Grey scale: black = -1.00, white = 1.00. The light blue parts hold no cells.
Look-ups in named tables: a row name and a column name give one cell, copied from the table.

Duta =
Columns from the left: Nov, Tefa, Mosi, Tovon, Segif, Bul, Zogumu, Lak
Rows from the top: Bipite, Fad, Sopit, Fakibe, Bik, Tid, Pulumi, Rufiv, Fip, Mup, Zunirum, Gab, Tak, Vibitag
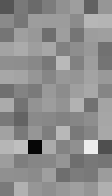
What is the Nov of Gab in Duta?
0.23
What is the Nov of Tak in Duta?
0.13
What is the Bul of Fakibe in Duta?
0.11
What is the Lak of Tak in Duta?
0.22
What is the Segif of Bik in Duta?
0.45
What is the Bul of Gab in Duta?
-0.14
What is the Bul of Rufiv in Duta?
0.40
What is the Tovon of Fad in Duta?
0.22
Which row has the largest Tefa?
Zunirum

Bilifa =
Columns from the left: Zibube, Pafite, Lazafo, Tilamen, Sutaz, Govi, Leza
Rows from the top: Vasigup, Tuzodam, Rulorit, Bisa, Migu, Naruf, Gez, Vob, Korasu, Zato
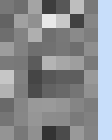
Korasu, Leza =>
0.01
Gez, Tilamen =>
-0.22
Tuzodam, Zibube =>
-0.22
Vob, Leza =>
-0.03
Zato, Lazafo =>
0.13
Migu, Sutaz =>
0.31
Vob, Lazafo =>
0.20
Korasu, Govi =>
-0.04
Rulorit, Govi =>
0.08
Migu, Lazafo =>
-0.29
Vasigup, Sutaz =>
-0.32
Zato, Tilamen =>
-0.60
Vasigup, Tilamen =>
-0.52
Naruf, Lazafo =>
-0.46
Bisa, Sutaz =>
-0.07
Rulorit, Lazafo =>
0.37
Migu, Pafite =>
-0.06
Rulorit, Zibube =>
-0.14
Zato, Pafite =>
-0.06

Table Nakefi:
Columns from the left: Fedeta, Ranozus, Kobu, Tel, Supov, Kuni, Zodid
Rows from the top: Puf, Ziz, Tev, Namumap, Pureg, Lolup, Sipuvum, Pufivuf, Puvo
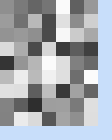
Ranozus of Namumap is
0.35
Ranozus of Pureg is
0.17
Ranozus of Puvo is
0.84
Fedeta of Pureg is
-0.59
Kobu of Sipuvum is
-0.26
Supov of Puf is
0.96
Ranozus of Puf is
-0.04
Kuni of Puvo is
0.12
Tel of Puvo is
-0.32
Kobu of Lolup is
0.46
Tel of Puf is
-0.08
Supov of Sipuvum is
-0.55
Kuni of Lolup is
-0.14
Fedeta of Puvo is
0.02
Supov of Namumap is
-0.53
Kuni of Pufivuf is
-0.04
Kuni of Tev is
0.59

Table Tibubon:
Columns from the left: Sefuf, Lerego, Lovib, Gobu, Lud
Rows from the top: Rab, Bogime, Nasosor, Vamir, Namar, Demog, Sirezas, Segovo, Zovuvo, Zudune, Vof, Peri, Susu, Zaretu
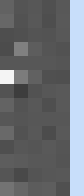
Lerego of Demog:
-0.03
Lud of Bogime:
-0.30
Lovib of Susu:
-0.34
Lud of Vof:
-0.33
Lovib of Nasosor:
-0.34
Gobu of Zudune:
-0.40
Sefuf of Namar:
-0.32
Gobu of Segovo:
-0.38
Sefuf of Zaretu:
-0.10
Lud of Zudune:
-0.30
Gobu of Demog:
-0.37
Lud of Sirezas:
-0.30
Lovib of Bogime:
-0.31
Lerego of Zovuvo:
-0.33
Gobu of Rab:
-0.37
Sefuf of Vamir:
-0.40
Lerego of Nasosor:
-0.37
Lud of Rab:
-0.31
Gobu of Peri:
-0.31
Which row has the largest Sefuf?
Demog

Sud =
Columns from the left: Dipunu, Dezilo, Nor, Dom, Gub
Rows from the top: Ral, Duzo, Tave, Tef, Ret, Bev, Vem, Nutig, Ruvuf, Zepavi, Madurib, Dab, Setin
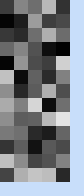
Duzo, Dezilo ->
-0.77
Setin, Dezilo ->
0.37
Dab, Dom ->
-0.36
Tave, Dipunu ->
-0.56
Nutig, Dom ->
-0.90
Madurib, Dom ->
-0.30
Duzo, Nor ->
0.22
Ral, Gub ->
-0.61
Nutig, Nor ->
0.68
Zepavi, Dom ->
-0.78
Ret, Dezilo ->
0.17
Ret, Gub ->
0.63
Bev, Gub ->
0.01
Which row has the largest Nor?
Nutig

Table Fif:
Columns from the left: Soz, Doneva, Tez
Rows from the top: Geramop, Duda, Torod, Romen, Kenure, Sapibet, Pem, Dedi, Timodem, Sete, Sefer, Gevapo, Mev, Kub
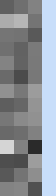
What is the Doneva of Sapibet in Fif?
-0.41
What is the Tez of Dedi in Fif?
0.16
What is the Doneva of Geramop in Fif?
-0.13
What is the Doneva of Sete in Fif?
-0.14
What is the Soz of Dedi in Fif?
-0.26
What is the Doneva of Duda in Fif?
0.43
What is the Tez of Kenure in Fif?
-0.05
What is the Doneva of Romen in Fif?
-0.23
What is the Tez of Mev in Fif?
0.11
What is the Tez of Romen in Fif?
-0.04
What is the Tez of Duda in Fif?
-0.09

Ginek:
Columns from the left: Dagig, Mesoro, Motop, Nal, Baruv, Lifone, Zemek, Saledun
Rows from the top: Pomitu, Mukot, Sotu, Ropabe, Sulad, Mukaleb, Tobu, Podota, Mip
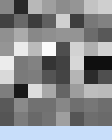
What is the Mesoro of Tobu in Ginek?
-0.81
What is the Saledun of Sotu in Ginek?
-0.31
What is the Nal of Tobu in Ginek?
0.32
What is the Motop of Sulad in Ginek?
0.02
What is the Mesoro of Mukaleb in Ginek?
-0.04
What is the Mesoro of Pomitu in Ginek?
-0.69
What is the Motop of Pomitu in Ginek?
0.44
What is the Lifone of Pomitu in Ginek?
0.17
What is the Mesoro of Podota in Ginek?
0.08
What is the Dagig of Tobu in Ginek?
-0.01
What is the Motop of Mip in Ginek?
-0.18
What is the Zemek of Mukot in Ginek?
-0.06
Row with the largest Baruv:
Mukot

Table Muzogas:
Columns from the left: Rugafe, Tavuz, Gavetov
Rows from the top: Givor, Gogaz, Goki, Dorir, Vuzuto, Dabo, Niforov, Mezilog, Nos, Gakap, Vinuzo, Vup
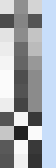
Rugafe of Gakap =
0.55
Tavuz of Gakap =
-0.74
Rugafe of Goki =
0.78
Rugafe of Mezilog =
0.86
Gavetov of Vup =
-0.60
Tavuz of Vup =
0.88
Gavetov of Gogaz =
-0.34
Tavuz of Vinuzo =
0.95
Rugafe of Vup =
-0.34
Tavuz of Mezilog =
-0.47
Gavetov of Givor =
0.66
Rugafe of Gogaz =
-0.41
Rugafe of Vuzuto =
0.91
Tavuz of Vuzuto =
-0.21
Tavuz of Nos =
0.92
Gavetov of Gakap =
0.96
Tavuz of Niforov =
-0.35
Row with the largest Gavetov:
Gakap

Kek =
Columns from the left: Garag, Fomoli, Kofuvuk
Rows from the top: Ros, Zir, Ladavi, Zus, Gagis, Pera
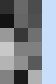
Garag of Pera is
0.02
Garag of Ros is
-0.63
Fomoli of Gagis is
0.13
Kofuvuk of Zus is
0.00
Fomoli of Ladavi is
-0.57
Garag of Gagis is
0.41
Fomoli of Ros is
-0.18
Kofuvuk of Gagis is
-0.30
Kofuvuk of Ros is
-0.40
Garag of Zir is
-0.85
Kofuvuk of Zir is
-0.37
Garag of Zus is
0.57
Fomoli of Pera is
-0.79
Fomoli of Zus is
0.00
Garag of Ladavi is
0.20
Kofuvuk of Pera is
0.39
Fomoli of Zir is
-0.20
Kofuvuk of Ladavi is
-0.12

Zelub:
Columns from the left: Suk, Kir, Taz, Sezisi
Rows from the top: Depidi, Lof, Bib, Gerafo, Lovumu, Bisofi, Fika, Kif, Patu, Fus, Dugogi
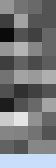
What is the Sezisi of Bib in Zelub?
-0.19
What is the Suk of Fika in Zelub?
-0.37
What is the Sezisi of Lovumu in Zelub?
-0.27
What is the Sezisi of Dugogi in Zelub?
0.05
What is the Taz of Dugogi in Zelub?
0.06
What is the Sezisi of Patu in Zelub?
-0.19
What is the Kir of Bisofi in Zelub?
0.28

